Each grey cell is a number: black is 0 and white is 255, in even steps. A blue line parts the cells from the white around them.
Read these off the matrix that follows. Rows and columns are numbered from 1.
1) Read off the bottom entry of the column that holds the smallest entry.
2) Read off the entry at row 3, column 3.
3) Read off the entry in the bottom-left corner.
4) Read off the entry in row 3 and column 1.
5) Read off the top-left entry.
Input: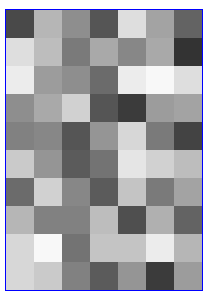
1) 156
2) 142
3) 215
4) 236
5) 73

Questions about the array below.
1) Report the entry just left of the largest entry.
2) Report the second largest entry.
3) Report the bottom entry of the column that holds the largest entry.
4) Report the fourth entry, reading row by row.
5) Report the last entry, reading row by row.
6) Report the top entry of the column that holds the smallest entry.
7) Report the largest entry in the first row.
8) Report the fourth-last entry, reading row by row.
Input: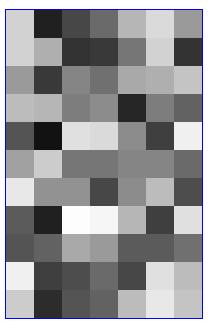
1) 32
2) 246
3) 84
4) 106
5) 196
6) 32
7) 218
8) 98

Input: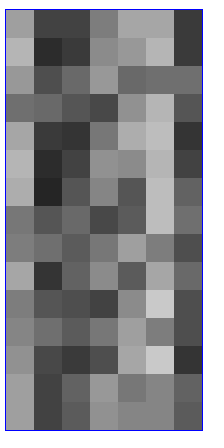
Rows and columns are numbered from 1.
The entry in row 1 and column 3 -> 66
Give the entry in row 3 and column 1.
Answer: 152
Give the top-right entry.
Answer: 58
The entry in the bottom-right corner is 91
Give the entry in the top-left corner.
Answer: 159
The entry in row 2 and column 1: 181
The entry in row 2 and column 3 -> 58
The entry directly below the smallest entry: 85
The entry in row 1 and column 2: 66
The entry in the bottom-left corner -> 159
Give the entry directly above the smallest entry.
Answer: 44
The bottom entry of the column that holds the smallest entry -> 66
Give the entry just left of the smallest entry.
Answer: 173
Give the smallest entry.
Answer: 37
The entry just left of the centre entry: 105
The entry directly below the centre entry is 119
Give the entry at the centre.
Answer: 72

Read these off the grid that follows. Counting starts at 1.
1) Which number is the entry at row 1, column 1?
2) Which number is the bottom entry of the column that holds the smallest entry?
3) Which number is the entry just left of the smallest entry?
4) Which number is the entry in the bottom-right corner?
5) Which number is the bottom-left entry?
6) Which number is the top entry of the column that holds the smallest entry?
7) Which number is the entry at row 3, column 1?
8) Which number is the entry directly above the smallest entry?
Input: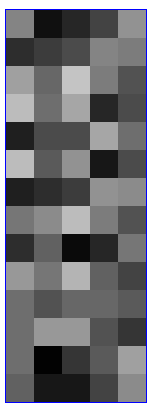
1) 132
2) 23
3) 110
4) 139
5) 97
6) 16
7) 160
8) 152

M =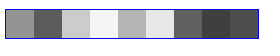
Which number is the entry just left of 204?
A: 91
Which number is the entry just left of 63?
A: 97
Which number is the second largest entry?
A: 232

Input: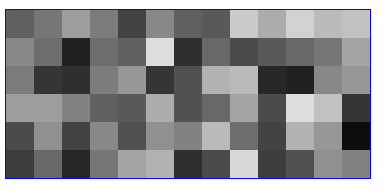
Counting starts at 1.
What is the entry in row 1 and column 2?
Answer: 118
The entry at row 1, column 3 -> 157
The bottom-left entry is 61
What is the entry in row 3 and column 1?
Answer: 124
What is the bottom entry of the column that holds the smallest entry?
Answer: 130
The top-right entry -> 194
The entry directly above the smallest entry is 53
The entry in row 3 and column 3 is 47
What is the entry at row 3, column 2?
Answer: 53
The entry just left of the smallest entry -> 151
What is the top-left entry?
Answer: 97

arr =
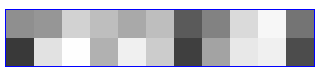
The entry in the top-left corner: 143
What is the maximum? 254
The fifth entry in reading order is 169
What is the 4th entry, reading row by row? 190
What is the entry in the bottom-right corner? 76
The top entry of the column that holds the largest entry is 210
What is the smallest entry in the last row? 57

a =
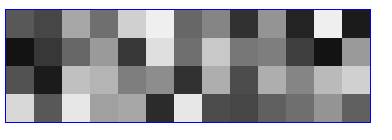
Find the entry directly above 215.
82
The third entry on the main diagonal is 192
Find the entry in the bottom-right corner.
96
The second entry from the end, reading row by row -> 148
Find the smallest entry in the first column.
19
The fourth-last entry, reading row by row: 96
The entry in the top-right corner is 27
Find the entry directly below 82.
215
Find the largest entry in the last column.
208
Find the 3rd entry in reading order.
167
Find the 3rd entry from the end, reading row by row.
111

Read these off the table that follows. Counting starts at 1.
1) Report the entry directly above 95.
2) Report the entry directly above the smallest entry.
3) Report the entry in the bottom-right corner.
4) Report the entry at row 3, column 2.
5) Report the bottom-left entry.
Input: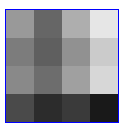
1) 102
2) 215
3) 25
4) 109
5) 74

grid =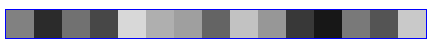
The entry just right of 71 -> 216
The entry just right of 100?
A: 194
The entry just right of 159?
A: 100

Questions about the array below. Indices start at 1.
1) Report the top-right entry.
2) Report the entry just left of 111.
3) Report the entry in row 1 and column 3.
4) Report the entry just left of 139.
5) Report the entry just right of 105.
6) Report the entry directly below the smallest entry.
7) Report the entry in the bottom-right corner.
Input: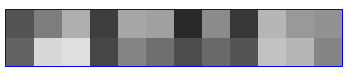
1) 146
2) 133
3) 175
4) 40
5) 84
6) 76
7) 133

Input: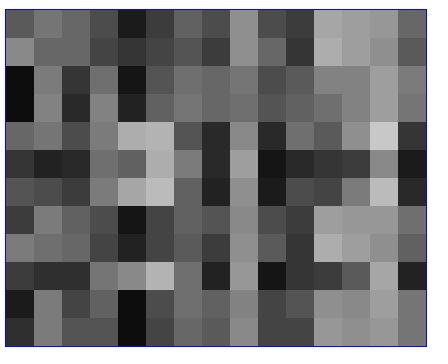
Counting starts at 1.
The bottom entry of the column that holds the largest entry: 151
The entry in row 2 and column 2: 103
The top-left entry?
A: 90
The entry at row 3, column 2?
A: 123
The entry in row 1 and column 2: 117
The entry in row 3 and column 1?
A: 13
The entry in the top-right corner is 103
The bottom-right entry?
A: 117
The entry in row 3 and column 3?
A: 53
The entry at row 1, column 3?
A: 103
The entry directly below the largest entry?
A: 137
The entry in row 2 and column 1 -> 137
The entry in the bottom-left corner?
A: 47
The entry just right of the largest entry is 53
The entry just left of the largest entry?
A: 143
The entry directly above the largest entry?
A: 158

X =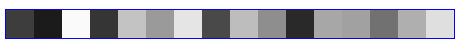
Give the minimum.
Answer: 27
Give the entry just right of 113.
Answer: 175
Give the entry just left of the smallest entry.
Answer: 61
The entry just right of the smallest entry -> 250

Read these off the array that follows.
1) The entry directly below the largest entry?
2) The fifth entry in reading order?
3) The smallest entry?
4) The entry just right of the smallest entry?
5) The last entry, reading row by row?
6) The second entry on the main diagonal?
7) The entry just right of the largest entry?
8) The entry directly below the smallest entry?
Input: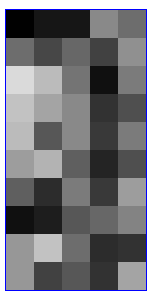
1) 194
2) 109
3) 1
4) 22
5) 164
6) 71
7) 187
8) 109
